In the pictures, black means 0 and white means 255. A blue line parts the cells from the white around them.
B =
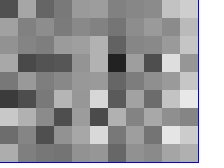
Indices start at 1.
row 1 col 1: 80
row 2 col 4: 123
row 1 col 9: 139
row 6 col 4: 181
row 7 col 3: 139
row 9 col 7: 103
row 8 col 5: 167
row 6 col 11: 232
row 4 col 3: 83
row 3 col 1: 146
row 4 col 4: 86
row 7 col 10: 143
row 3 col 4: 155
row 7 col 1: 200
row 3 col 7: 98
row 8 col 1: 109
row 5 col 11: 198
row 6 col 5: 151
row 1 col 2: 166
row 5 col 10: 154
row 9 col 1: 173
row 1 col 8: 135
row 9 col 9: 138
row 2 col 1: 161
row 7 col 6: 75
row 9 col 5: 146
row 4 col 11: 150
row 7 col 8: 131

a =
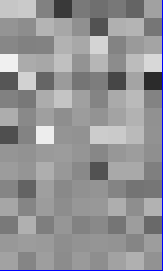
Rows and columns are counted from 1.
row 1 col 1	198
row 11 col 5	145
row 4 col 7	140
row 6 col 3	172
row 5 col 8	164
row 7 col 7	163
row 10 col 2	149
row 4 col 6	182
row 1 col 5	121
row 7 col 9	145
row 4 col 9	216
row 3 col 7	131
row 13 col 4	150
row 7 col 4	142
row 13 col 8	157
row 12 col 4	141
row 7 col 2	137
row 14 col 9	157
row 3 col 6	212
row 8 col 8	186
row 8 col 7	202
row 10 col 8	169
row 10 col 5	137
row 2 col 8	180
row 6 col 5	160
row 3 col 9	164
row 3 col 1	135
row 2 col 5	144
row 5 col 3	101
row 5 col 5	117
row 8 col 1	79
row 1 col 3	129
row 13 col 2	176
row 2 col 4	167
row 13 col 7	117
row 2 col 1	148
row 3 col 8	154

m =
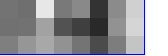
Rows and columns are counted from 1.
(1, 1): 115
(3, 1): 127
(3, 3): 168
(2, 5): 63
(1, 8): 208
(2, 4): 82

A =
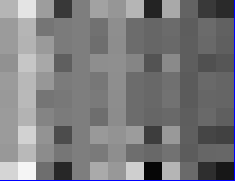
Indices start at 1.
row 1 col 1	181
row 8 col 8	156
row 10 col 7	152
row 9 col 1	152
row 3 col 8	108
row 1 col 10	169
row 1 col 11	99
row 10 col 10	181
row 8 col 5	126
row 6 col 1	153
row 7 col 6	110
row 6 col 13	101
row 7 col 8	108
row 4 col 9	83
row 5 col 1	155
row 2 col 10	107
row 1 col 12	57
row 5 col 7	142
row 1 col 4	56
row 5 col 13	101
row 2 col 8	108
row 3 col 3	154
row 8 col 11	95
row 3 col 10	105
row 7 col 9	102
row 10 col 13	23
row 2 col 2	181
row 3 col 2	179
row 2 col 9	102
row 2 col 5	126
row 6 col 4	120
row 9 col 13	103
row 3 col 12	105
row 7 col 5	126

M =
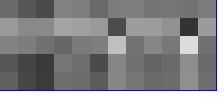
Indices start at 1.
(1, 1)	107
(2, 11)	51
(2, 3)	137
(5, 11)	143
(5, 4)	111
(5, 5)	109
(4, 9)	101
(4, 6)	75
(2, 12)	154
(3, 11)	220
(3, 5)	123
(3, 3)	113
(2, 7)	76
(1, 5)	126
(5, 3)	60
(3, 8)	115
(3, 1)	130
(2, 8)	156
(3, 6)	126

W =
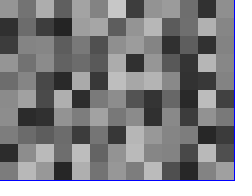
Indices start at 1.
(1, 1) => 149
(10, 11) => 39
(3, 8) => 156
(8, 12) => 39
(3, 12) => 49
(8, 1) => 125
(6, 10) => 103
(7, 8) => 139
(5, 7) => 190
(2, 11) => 111
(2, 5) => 158
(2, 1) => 48
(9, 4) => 110
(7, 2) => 43
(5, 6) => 56
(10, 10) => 79
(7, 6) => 162
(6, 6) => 122
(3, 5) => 121
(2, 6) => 166
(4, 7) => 172
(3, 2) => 132
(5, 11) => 50
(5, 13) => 131
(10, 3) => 152
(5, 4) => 41
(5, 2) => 133
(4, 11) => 52
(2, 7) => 93
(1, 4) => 95
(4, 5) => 108
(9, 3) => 186
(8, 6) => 117

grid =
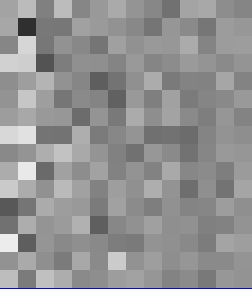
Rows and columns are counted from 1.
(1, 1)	163
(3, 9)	153
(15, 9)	158
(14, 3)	149
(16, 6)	142
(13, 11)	145
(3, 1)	134
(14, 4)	137
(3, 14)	157
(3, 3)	119
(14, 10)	144
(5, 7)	115
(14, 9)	147
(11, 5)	161
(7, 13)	150
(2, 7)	146
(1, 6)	153
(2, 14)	151
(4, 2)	206
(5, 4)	146
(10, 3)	106
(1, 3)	128
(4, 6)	143
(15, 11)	150
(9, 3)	174
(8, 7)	135
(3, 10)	151
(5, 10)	122
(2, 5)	161
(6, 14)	153
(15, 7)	203
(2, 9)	117
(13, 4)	155
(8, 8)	148
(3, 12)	132
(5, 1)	142
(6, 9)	127
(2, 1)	167

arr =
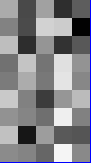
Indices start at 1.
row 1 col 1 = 171
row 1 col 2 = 73
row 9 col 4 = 245
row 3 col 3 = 149
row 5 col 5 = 135
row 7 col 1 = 146
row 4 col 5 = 147
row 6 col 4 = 150
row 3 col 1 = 190
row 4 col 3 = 116
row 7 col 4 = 239
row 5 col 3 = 120
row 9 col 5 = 137
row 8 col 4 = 89
